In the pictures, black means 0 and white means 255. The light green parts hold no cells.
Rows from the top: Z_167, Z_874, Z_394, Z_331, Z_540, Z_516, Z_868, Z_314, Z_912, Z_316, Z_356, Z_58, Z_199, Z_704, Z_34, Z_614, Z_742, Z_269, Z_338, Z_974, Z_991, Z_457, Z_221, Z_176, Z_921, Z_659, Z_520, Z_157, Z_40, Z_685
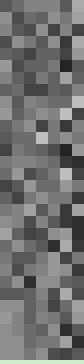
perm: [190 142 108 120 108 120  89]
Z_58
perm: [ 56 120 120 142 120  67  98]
Z_742
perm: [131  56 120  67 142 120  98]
Z_356
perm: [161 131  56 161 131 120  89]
Z_269
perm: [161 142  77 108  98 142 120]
Z_874
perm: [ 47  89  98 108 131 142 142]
Z_157
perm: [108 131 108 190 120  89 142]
Z_912

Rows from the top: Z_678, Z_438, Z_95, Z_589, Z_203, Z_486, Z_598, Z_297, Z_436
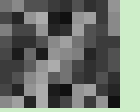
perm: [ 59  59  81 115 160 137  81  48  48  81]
Z_589
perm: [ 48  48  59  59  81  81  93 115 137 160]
Z_598
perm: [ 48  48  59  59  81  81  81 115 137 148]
Z_678
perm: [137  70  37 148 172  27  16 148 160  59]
Z_438
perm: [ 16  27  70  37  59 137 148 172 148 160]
Z_438
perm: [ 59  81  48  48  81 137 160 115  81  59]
Z_589
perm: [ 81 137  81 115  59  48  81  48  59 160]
Z_589

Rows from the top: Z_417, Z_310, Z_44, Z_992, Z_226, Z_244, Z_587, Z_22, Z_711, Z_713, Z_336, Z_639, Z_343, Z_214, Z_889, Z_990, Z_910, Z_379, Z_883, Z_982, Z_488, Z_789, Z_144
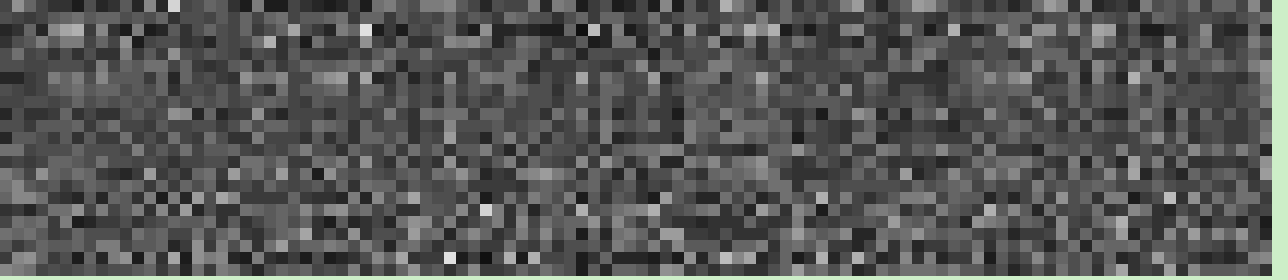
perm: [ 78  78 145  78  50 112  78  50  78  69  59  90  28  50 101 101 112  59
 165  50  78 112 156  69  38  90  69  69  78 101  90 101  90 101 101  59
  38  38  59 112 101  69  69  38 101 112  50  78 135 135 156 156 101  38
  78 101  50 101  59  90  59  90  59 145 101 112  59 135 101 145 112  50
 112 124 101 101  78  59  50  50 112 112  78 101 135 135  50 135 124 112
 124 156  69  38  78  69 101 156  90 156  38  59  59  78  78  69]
Z_889
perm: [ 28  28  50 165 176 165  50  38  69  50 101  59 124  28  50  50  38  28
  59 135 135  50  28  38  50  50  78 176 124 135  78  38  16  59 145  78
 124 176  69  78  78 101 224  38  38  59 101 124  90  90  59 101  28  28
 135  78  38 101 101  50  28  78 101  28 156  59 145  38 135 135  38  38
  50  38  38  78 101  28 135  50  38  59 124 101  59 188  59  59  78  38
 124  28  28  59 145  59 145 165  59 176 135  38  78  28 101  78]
Z_789
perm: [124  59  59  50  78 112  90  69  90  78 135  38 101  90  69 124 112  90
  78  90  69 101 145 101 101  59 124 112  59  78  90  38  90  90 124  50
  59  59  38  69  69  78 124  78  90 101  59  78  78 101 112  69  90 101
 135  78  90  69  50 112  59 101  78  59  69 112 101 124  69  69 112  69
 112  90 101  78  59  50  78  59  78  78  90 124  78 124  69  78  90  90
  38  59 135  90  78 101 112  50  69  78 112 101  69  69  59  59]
Z_343
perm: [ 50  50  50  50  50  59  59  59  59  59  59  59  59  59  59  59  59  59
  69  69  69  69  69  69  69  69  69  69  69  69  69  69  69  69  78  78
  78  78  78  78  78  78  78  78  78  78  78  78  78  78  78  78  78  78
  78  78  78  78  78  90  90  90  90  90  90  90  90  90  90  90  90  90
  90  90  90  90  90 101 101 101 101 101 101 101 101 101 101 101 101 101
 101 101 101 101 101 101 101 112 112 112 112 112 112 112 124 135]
Z_22
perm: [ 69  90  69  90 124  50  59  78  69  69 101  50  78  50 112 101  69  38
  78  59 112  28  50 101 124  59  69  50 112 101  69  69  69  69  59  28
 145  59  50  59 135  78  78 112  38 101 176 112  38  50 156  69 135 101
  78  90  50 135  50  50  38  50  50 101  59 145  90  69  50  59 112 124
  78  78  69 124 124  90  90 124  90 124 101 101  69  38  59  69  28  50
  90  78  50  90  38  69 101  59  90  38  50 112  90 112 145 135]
Z_883
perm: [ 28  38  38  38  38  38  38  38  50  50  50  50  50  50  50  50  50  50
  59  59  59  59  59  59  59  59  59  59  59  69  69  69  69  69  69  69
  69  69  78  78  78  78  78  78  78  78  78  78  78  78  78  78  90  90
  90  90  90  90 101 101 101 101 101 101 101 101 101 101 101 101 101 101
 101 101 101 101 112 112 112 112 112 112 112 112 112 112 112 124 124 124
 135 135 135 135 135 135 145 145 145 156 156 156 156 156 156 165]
Z_982

